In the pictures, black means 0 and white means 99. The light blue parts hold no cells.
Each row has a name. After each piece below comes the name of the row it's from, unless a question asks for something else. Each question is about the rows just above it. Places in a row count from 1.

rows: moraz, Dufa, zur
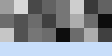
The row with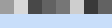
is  moraz
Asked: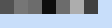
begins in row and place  zur, 2
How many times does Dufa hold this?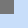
1
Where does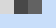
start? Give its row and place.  moraz, 2

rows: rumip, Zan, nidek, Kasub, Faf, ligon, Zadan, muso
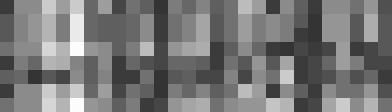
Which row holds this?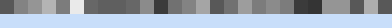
nidek
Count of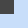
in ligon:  5
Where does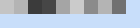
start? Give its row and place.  muso, 20

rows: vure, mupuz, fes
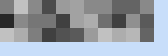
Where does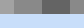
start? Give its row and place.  vure, 6
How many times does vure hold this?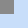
4
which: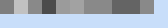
vure
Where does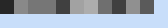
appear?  mupuz
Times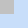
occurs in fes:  2
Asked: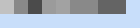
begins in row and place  vure, 2

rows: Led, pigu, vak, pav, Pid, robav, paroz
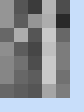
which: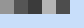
Led
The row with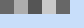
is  vak
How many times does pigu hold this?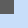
1
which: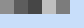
pav
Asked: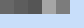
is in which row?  paroz
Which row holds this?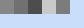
Pid

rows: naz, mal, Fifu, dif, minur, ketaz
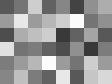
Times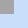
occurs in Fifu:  1
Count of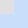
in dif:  1
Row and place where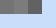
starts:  dif, 2
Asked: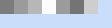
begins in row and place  minur, 1
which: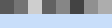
naz

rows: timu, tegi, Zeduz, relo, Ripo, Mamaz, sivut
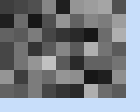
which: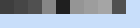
timu
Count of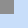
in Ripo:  0

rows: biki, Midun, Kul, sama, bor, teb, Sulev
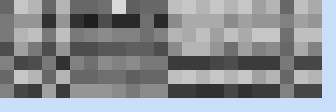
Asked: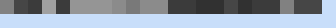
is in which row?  Sulev
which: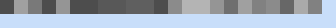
sama
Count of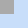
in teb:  0

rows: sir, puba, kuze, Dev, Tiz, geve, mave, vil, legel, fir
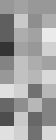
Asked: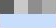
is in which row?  puba
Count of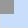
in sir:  3
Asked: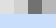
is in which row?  mave

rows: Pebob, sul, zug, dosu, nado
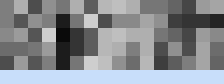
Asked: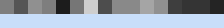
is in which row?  sul
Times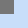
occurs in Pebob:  3
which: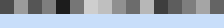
nado
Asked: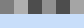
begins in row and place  dosu, 10
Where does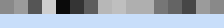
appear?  zug

